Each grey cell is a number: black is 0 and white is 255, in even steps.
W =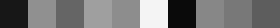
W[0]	23
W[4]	141
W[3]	159
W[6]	10

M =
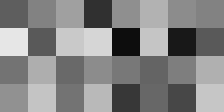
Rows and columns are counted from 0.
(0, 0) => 94
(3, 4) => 55
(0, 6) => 140
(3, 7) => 198
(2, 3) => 140
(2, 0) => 115
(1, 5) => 197
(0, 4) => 143
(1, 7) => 89
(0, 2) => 160

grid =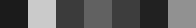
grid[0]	27
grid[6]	145
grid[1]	202

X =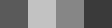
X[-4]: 90
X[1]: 194
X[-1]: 58

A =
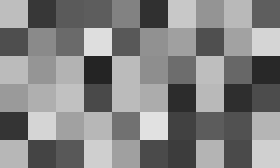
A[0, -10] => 190
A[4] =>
[52, 213, 161, 183, 113, 225, 65, 92, 81, 181]
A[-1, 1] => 68
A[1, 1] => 138
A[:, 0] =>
[190, 78, 187, 154, 52, 183]
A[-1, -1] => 208
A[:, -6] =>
[130, 88, 187, 187, 113, 160]
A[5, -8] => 88
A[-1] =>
[183, 68, 88, 207, 160, 74, 60, 180, 74, 208]
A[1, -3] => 79
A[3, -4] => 44
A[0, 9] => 94
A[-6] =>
[190, 55, 90, 93, 130, 48, 200, 148, 185, 94]
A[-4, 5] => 142
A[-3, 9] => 76
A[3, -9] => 175
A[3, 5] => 172
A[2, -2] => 103
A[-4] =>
[187, 149, 179, 36, 187, 142, 109, 190, 103, 40]

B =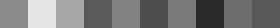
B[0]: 140
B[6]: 122
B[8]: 109
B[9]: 88

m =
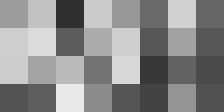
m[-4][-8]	157
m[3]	[83, 94, 233, 140, 85, 67, 148, 81]
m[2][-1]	74
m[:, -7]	[194, 219, 163, 94]
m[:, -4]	[152, 206, 216, 85]
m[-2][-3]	55
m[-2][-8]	204
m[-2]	[204, 163, 187, 115, 216, 55, 98, 74]
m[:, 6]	[209, 162, 98, 148]

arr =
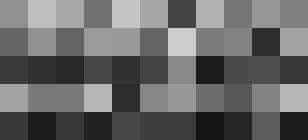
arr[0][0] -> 143
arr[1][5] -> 100
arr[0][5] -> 167
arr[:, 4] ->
[196, 153, 50, 44, 70]
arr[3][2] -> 121
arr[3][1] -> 121
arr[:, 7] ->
[177, 123, 26, 107, 20]
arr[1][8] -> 131
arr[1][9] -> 46
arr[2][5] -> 67
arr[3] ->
[162, 121, 121, 181, 44, 134, 152, 107, 87, 131, 182]
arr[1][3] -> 154
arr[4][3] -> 33
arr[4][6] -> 60

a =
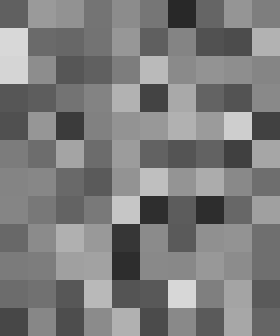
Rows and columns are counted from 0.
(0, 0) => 96
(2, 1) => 141
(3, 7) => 99
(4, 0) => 80
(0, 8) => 149
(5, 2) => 164
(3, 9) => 137
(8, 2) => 176
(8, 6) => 90
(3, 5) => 67
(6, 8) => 137
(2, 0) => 213
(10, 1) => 113
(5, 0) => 124
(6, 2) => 105
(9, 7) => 152
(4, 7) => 155
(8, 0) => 104
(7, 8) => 103
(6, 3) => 90
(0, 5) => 118
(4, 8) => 206
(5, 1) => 109
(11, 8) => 167
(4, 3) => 129
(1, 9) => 178
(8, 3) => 153
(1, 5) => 95
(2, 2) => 86
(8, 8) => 147
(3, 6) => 169
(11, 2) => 77
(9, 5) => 137
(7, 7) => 45
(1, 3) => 115
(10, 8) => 164
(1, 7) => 81

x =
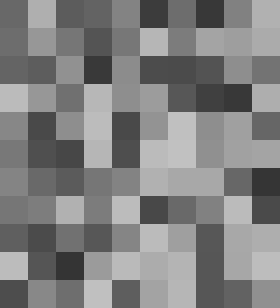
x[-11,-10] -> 104
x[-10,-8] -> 118
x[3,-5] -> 156
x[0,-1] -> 177
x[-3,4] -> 133
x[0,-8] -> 92
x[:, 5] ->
[60, 182, 76, 156, 147, 187, 177, 72, 187, 172, 163]
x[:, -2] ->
[129, 158, 142, 56, 160, 161, 103, 187, 168, 167, 98]
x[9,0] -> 188
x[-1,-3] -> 86
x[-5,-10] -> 132
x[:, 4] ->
[131, 119, 140, 142, 73, 78, 131, 188, 133, 186, 94]
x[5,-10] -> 120
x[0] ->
[104, 175, 92, 99, 131, 60, 109, 56, 129, 177]
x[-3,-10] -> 95
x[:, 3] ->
[99, 84, 57, 183, 188, 182, 118, 124, 87, 155, 192]
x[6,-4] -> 168
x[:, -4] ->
[109, 124, 75, 87, 192, 193, 168, 105, 159, 180, 182]
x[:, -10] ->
[104, 109, 100, 187, 135, 120, 132, 118, 95, 188, 77]
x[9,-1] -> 189
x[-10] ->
[109, 151, 118, 84, 119, 182, 124, 164, 158, 171]
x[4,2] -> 142
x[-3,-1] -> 174
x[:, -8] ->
[92, 118, 145, 112, 142, 71, 91, 177, 113, 52, 110]

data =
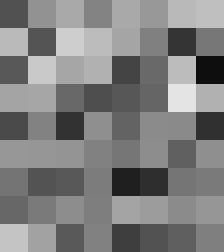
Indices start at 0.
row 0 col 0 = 81
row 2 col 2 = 166
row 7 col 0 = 103
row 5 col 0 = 151
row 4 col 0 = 74
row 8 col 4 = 62
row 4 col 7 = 48
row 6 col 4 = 31
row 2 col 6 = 188
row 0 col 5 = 152
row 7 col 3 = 126
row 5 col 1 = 150
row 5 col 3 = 129
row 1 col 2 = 206
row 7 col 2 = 141
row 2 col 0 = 88
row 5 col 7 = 143
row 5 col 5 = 141
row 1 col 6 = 52
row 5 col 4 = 118
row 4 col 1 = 130
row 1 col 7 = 119
